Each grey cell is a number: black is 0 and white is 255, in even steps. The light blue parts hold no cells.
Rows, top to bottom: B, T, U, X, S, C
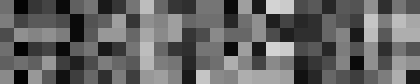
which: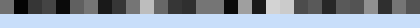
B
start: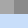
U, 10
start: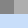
C, 16
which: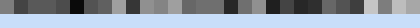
T
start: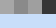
U, 10

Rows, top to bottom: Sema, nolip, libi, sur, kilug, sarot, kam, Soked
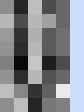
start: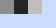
Sema, 0
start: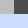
Sema, 2
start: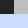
Sema, 1

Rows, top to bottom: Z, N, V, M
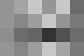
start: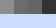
V, 0
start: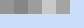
M, 0
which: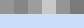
N
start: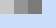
N, 3
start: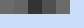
V, 1

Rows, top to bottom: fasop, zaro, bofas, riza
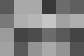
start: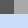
fasop, 0
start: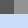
riza, 1
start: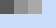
riza, 1

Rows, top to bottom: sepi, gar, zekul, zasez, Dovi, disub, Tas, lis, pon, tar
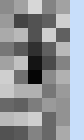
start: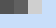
gar, 2
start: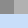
disub, 3
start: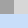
sepi, 1
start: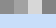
sepi, 0

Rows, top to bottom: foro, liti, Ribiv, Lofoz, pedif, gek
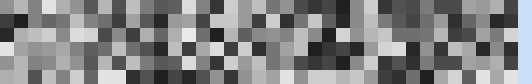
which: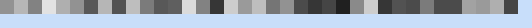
foro
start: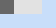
gek, 6

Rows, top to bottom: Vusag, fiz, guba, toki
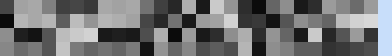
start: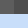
toki, 15
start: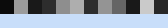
guba, 12
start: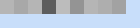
fiz, 1
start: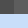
toki, 14

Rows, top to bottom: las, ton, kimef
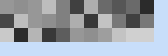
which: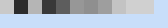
kimef
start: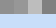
las, 1
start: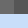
las, 7

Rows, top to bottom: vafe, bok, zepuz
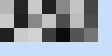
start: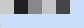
vafe, 2
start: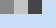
vafe, 4
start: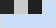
vafe, 1
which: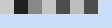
bok
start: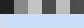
bok, 1
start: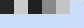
vafe, 1

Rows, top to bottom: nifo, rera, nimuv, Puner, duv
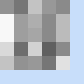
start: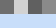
Puner, 1
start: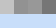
duv, 0

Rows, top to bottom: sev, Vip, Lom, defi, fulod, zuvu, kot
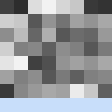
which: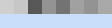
Vip
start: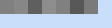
defi, 1
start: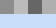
Lom, 0
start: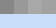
kot, 1

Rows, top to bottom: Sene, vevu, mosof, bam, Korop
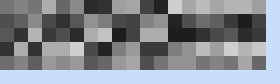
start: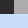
mosof, 5
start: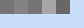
Korop, 14
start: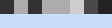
bam, 0
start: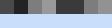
bam, 6
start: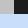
mosof, 7
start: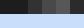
mosof, 12
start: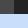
bam, 6

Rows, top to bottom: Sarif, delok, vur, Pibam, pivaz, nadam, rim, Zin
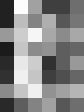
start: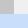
rim, 1
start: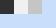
nadam, 0
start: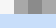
vur, 2
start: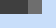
Sarif, 3
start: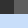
pivaz, 3
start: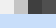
nadam, 1
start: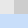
pivaz, 1

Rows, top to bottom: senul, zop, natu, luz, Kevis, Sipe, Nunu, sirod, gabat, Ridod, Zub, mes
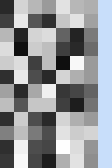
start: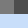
Ridod, 2
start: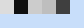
luz, 0
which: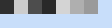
gabat
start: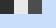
Sipe, 0

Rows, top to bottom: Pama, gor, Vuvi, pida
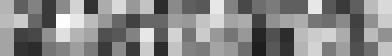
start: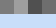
pida, 23
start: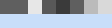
Pama, 20

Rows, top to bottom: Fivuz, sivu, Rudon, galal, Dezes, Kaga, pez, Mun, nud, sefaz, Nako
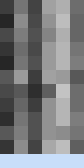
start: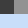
Mun, 2
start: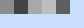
Nako, 1

